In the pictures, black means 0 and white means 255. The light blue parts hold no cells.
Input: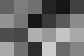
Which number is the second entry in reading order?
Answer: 125
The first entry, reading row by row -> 98
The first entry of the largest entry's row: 169
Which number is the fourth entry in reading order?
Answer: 36
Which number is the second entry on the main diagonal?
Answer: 119
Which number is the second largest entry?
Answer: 196

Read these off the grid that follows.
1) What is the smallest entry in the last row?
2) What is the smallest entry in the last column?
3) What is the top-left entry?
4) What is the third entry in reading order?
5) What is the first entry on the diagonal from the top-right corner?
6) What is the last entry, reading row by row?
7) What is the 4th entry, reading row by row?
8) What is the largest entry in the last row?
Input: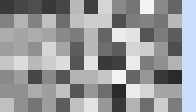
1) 57
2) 42
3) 57
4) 78
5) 101
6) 124
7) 57
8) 227

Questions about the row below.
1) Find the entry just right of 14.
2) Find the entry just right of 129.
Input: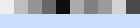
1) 171
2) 155
